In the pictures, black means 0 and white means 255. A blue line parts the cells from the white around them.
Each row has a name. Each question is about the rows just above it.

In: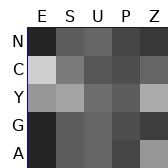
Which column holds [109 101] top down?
U
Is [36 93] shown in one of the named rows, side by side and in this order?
yes
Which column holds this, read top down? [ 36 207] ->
E
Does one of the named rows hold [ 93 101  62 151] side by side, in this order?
no
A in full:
[ 36  93 101  70 151]

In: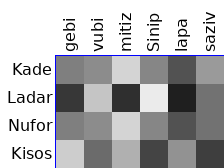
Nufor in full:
[127 140 212 134  82 114]
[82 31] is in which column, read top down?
lapa
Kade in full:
[127 140 212 134  82 154]

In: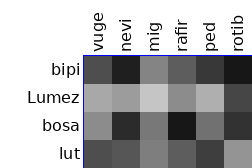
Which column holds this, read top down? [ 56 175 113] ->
ped
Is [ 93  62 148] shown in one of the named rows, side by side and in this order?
yes
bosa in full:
[140  43 120  23 113  50]

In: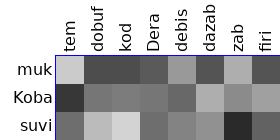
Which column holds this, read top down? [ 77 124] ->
kod
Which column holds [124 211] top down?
kod
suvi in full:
[110 187 211 110 131 145  42  98]
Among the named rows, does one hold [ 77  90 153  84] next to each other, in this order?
yes
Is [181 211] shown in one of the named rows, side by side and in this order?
no
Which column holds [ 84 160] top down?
firi

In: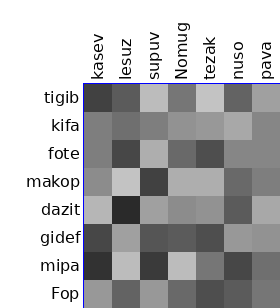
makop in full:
[140 195  65 174 174 105 126]
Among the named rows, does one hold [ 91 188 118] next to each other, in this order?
yes
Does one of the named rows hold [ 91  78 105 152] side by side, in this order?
no
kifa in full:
[126 111 126 146 152 168 134]

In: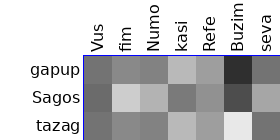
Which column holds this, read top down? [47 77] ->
Buzim
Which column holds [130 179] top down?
Numo
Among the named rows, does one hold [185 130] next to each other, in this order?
no
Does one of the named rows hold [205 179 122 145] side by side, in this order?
yes
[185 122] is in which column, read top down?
kasi
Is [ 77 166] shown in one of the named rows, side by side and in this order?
yes

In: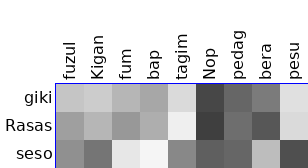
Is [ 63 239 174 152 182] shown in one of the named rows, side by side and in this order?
no
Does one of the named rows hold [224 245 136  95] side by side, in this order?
no

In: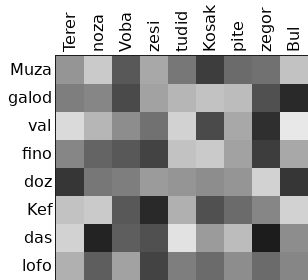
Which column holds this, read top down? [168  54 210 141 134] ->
Bul
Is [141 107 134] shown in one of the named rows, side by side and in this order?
yes

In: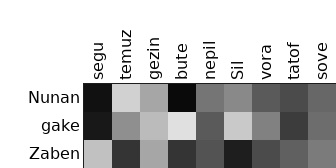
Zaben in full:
[193  52 166  52  83  30  75  96 123]
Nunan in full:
[ 17 209 166  10 117 137  90  75 103]
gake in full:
[ 24 143 187 224  90 201 129  60 109]

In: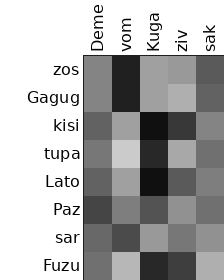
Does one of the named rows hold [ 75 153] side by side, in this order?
yes
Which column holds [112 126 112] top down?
sak

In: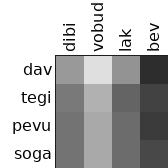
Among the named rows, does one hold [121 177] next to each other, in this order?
yes
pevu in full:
[115 169 108  59]
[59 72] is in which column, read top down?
bev

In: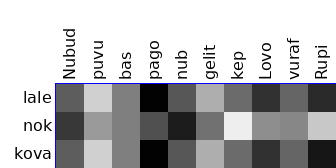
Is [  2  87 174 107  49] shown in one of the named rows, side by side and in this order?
yes
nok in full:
[ 56 154 127  80  28 113 238 142 135 200]
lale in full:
[ 93 208 127   2  87 174 107  49 101  42]
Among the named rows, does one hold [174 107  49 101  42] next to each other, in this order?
yes
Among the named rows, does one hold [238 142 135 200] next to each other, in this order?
yes
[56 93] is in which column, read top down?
Nubud
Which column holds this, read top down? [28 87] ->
nub

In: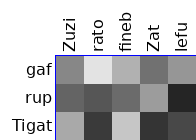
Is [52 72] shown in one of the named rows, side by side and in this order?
yes
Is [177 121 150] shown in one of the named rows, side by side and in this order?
no
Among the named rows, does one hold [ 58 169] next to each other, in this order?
no
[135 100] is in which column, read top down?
Zuzi
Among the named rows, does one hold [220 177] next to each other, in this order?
no

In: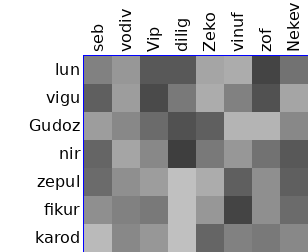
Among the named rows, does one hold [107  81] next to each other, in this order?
yes
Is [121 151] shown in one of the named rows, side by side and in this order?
yes
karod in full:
[186 136 151 192 101 129 121 136]
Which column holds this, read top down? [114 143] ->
zof
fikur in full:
[143 129 121 192 151  68 143 107]

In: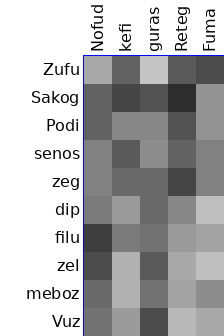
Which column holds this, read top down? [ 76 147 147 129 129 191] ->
Fuma
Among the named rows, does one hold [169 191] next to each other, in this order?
yes
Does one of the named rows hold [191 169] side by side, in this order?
no
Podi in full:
[ 98 135 135  83 147]
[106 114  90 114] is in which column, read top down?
guras

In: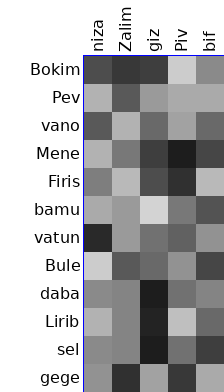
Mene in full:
[178 120  62  29  70]
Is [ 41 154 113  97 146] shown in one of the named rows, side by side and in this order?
yes
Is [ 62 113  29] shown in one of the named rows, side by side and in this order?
no
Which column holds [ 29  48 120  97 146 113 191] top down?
Piv
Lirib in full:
[178 132  35 191 105]
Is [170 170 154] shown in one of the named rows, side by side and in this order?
no
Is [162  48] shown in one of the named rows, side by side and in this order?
no

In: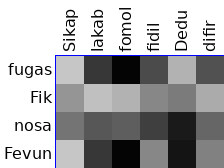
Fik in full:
[149 192 178 135 123 171]
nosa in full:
[116  87  94  63  26 102]

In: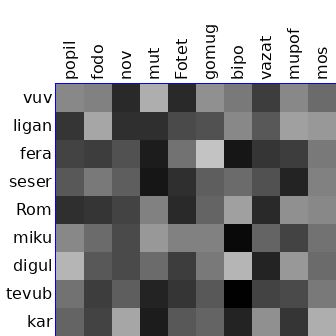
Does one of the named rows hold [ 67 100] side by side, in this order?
no
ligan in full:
[ 53 166  47  47  74  81 136  88 160 152]
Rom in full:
[ 47  53  67 129  41 100 160  41 144 136]
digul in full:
[181  88  74 107  61 121 181  35 152 107]

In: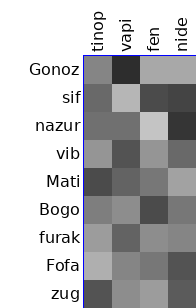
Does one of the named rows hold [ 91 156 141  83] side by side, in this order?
no
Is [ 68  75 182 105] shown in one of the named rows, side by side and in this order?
no
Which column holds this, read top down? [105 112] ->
tinop
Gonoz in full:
[133  45 168 168]
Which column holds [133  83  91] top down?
nide
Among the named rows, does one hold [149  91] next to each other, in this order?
no
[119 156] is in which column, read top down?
fen

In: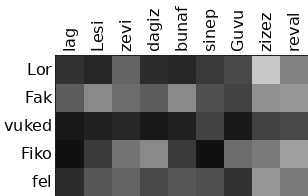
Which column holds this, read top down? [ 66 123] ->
zizez
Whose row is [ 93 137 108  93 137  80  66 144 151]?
Fak

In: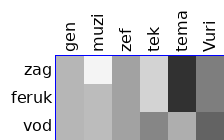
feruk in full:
[182 188 162 211  49 126]
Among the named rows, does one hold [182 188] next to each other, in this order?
yes
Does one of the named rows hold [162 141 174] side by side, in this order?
no
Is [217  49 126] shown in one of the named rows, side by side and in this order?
no
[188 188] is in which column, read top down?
muzi

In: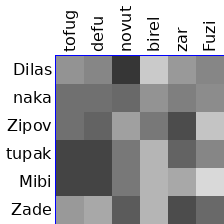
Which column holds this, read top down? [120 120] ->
novut
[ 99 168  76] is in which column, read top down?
zar
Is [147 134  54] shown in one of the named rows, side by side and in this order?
yes
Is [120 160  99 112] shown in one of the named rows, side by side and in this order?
no

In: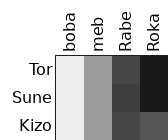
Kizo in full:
[237 156  71  86]
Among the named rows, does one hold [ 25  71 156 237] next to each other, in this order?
no
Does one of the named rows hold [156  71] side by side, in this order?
yes

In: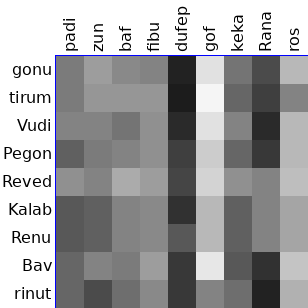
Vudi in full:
[131 131 116 144  42 225 131  42 184]
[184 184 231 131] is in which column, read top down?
gof
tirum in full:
[123 150 150 150  28 245 102  63 131]
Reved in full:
[144 131 171 157  69 211 144 131 190]

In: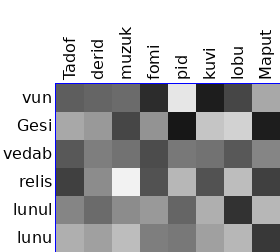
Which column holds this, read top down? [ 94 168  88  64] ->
Tadof
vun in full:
[ 94 101 107  44 230  29  70 168]
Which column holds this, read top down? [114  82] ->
kuvi
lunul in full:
[133 107 140 153 101 175  50 183]
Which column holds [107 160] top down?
derid
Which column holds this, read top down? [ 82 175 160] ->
kuvi
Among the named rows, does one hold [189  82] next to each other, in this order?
no

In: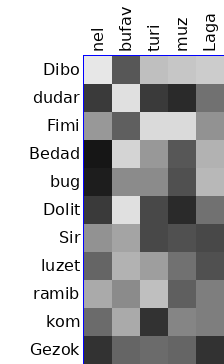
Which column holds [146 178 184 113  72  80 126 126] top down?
Laga
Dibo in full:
[231  87 191 198 204]
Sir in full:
[146 164  72  80  72]
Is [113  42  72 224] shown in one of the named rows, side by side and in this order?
no

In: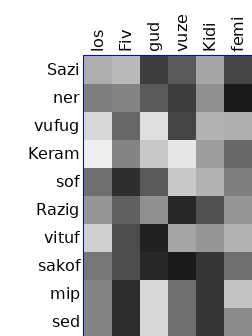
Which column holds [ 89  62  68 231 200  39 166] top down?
vuze
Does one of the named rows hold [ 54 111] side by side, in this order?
yes
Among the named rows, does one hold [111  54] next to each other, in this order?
yes
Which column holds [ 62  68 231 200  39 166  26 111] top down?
vuze
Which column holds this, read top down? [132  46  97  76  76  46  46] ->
Fiv

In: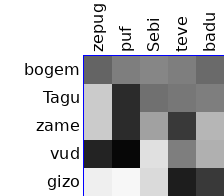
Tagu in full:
[203  43 112 119 126]
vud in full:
[ 35   7 224 126 176]
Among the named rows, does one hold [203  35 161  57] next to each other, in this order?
no
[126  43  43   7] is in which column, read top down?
puf
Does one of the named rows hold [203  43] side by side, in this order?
yes

